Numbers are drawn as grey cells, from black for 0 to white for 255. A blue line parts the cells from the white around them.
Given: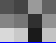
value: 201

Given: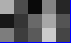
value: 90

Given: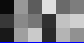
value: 42

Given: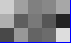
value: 100

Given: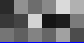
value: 102

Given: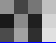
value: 162

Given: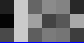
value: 123
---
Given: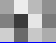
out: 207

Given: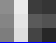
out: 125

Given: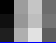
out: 31

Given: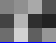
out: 109

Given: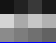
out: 139

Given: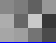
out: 166

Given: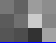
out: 85
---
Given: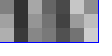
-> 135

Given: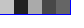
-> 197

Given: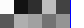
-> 88

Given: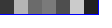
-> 107

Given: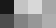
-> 167

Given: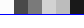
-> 73

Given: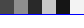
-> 142

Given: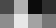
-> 46

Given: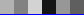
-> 130
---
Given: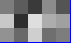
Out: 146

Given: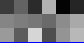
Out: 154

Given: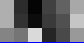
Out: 132

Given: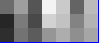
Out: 46

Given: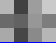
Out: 169

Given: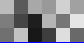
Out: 112

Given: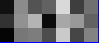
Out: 5
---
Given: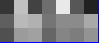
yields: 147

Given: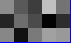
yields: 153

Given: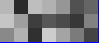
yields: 68

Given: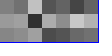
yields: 113

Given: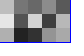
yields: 169

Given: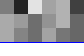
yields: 103

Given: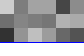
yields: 83

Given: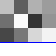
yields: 243

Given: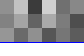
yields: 92

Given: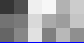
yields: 143
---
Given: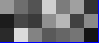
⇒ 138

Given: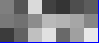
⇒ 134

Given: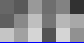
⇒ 168

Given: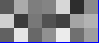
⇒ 179

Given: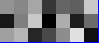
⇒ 107

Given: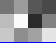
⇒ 129

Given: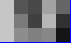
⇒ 49

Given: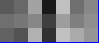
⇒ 143
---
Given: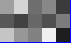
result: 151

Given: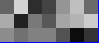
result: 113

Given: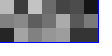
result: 164

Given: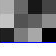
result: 125

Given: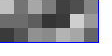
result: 85

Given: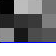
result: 23

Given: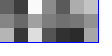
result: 55
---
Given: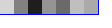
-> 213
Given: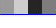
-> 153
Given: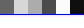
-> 100
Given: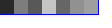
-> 41
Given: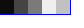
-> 12
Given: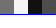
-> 113
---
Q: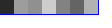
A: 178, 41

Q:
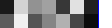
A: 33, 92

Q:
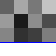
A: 195, 133

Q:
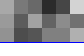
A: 211, 146

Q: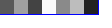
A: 34, 89

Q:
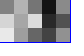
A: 138, 233
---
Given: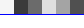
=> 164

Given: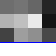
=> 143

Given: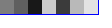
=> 185

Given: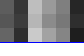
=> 133

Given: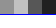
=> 87

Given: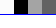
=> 164

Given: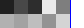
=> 147

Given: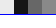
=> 103

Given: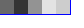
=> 227
